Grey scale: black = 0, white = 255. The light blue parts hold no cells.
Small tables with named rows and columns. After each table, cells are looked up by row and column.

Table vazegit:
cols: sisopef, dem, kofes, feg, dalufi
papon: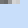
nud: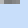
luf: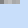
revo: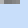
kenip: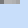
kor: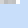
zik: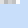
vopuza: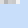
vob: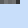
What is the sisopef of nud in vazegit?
183
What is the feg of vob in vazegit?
113
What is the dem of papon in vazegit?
107
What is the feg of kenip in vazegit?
176
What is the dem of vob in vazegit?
118
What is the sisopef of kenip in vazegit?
121
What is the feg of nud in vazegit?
132
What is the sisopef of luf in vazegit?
130
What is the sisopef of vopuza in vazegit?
220
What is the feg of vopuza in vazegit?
201
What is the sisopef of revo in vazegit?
179
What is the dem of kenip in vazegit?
181
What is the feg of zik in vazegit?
193
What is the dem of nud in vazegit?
124
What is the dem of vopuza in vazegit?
181

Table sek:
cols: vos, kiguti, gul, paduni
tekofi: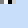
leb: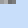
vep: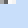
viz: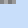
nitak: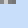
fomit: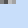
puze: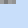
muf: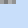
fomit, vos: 130
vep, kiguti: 99
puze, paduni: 147
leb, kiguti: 176
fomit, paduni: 163
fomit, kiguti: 83
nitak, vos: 137
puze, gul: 158
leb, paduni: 124
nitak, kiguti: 208
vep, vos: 168
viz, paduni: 153
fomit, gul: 189
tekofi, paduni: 206
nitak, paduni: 118
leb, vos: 156
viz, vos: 133
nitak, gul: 125

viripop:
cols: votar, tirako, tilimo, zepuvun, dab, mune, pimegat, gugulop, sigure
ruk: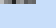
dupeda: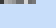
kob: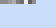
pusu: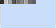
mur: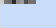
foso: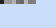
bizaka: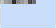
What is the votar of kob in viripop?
139
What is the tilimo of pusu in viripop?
165
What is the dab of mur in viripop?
142
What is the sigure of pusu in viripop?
97
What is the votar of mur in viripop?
206
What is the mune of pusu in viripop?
129
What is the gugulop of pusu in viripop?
105
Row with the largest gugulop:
foso

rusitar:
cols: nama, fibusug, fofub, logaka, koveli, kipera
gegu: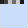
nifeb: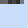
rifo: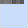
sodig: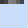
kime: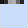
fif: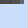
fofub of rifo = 118
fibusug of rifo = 122
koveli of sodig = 93
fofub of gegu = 196
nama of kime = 22
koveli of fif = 82
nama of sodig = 58
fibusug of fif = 76
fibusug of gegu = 70
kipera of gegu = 26
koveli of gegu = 204

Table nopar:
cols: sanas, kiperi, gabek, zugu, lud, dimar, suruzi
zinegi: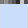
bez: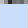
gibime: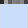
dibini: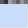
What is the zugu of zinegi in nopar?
88
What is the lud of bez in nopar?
117
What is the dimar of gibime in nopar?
136
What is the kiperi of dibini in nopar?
52
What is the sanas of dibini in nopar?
94
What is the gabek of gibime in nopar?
97
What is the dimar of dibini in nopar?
149
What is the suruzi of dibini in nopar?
120
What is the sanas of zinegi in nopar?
121
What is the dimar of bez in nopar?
106
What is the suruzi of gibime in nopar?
69
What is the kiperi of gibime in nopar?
171
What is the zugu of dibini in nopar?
128
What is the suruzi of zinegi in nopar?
80
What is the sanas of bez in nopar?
189
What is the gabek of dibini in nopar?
158
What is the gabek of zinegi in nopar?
111
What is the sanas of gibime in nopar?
42
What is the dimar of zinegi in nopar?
201
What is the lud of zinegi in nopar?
46

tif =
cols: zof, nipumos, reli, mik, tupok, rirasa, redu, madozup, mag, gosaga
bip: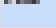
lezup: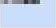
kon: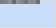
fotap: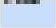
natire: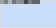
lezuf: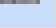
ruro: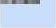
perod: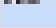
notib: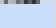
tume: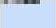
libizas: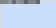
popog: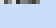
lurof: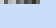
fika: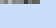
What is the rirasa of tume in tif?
138
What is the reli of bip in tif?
157
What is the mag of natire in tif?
102
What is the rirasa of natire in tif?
138
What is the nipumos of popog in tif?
84
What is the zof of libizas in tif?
133
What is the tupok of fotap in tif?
83
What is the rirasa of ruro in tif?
140
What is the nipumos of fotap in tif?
91
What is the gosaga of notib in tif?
103
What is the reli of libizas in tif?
152
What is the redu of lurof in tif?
70
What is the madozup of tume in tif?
102
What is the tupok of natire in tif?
145
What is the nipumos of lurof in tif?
94
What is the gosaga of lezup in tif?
98
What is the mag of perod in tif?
87
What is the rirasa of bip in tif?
128
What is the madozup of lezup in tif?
109
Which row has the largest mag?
lezuf

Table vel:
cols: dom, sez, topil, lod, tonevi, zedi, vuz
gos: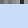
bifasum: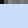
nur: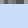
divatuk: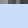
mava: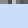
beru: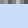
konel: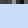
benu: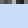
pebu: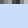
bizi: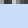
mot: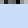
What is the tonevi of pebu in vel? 52
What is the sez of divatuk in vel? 150
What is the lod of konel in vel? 147
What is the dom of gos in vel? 108
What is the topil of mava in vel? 78
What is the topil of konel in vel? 72
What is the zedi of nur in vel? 84
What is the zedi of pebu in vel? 134
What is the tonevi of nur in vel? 84
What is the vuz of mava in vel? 98
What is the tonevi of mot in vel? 1
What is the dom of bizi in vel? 155
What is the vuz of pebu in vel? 188
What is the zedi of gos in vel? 44
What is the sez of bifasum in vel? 89
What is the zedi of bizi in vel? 80
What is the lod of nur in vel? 114
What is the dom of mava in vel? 137
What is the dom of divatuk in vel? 139
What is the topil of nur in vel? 131

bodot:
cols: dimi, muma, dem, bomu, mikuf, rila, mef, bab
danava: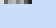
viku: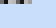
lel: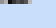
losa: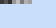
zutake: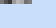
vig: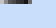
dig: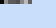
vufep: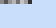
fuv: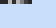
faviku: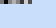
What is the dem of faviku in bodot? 131
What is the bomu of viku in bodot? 185
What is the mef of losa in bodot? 177
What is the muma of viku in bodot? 19
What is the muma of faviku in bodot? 7
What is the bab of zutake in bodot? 126
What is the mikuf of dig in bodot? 80
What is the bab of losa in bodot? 161
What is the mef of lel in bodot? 85
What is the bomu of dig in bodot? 90
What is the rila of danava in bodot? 175
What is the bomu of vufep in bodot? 180
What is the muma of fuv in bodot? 43
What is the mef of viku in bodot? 186
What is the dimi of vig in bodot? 195

